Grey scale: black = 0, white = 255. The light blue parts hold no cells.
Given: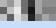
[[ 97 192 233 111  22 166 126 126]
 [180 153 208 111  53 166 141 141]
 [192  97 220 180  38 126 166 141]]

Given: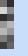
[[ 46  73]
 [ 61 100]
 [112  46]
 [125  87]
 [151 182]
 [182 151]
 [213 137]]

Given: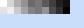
[[226 238 202 163 131 118 147  76  47   3]
 [254 214 175 147 106 118  90  63  32  17]]

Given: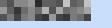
[[ 83 122  69 122 136  69  55 152  69  55 122 108  69]
 [108  83 136 136 152  43  95  95  83 194  95 108 194]
 [152  95  55 108 136 108 178  83 164 108 122 136 164]]

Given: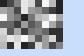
[[ 35  73 130 230 214  73 246 184  35]
 [103 103  61 156  89 118 246 168 103]
 [168 144  73 230 156 144 103  61  35]
 [184  49 230  35  61 214 156  73 130]
 [199 230 214 246 184  89 156 214  49]
 [214  89 168  61 118 130 103  49  49]
 [246 144 118  35 118 184 199 246 168]]

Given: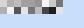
[[176 244  86 228 118 188  70  30 228]
 [214 176 188 160 160 147 244 201 118]]
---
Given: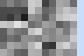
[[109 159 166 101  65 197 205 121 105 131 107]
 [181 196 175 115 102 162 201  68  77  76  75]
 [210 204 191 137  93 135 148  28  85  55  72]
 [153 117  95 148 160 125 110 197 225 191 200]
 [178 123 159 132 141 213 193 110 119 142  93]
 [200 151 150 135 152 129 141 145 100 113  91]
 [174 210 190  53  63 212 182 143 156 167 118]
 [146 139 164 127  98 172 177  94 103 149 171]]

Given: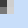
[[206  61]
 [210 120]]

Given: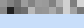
[[214 127 208 176 130 154 157 132 156 111 130 149]
 [119 162 208 141 169 150 148 184 110 101  32 133]]

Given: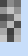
[[111 139  71]
 [148 194 150]
 [190 101  74]
 [ 78 186 116]
 [169  63 168]
 [185  75 197]]

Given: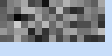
[[165  94 115 138 148 178 134 148  18  88  70 167 138 125  73]
 [141 120 139  55  42  85 184  74 118 147 181 179  98 128  95]
 [ 66 111 131 103 162 146  85 138 110 168  74  37   4  77 101]
 [ 48 120  77  77  58 118 156 106 183 122 163 108 204 128 110]
 [187 140 115 116 165 156  87 109  50 126  37 158 157 126 152]
 [ 62  46  53 133  57 119  71 153  56  32  84 110 171  96  91]]

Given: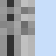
[[182 192 150  51 147]
 [138 121 162 133 154]
 [183 191 149  51 146]
 [150 108 166 137 133]
 [138 120 160 132 158]
 [182 193 150  49 147]
 [183 192 150  49 147]
 [183 192 148  48 146]]

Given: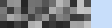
[[ 76 193  48 155 183 110  85 113 115  37 150 146  69]
 [190 195 143 102 147 172  66  84 118  46 125  59 122]
 [ 94  61  58 117 130  70 149 108  67 122 152 170 109]
 [193 161 164  48  41  57  44 185 174  43  64  35  42]]
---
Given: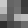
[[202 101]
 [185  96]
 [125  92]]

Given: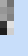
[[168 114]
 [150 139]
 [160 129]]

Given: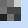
[[107 126]
 [116  70]
 [ 33 115]]

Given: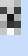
[[209 209]
 [ 69 196]
 [203  24]]

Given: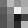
[[113 184]
 [ 93 132]
 [ 83 120]]

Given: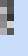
[[104  80]
 [190  86]
 [133  53]]

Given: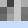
[[181  64]
 [ 95 144]
 [107 161]]
